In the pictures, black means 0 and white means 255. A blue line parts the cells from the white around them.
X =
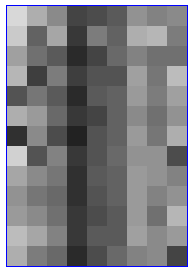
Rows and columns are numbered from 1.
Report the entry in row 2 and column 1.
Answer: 202
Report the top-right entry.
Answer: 138
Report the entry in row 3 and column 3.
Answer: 90
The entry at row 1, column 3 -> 138
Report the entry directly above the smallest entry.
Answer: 56
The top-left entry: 216
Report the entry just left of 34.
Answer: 76
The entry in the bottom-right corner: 68
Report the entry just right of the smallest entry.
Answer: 83
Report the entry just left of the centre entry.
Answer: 34
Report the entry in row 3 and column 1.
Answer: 160
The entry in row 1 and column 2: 174
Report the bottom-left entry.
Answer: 174
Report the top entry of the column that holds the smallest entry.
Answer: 68
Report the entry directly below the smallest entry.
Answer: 56

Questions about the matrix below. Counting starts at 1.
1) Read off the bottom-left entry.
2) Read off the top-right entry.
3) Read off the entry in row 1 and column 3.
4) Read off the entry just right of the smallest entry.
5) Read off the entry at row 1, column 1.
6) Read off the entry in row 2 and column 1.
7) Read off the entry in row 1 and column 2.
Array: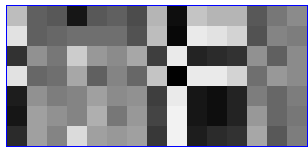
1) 43
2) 139
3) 88
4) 234
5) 189
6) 226
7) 96

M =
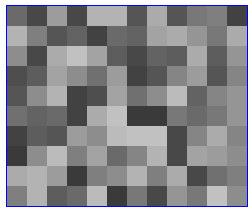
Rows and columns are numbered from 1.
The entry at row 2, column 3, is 85
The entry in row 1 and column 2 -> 72
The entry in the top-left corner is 106
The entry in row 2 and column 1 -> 179
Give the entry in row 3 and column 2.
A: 72
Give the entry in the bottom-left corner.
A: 127
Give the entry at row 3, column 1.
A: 141
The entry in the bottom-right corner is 141
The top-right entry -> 66

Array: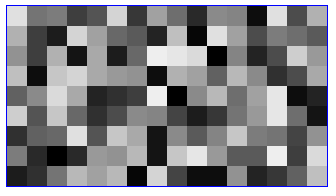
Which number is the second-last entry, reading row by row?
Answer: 97
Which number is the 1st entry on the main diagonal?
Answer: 224
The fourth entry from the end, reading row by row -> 35
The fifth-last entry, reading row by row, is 146
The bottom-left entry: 28
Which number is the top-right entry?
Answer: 177
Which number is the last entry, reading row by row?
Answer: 191
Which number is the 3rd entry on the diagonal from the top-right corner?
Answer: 76
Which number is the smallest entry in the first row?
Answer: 13
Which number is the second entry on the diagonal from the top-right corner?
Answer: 110
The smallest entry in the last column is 20
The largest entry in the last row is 212
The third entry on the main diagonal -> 177

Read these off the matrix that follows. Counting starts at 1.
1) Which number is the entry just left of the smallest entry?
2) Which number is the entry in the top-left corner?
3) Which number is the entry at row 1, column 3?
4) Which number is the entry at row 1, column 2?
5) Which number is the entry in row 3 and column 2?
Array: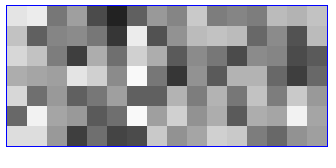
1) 75
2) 228
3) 119
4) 236
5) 194

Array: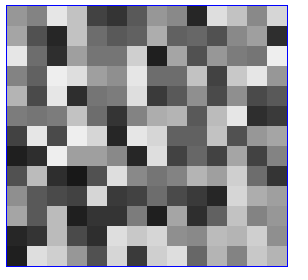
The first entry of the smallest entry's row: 81
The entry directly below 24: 66
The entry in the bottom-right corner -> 180
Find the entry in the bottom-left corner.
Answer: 31
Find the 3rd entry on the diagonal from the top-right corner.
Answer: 124
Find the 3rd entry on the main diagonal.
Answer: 46
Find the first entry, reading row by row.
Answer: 151
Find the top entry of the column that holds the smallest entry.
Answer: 194
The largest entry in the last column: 238
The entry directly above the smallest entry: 159
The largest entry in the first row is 230
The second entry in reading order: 131
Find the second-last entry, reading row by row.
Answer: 200
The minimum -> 24
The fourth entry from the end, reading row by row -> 180
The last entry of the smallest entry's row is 52
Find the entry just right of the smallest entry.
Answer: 81
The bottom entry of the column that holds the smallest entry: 151
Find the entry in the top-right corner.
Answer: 214

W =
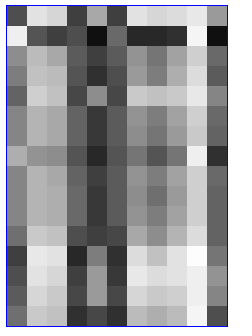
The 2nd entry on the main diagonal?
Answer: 84
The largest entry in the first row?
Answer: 232
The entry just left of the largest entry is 226
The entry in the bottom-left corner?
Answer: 111
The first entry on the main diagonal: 78
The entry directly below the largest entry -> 239
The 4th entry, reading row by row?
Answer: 63
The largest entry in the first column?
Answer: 239
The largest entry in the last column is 154
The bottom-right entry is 78
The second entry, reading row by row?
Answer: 226
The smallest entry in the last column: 16
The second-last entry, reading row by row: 245
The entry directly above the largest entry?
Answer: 220
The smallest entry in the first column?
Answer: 63
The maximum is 253
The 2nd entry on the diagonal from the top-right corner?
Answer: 245
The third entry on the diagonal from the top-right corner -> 162

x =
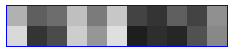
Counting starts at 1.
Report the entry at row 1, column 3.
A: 109
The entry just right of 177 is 95
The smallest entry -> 30
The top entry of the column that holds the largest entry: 199
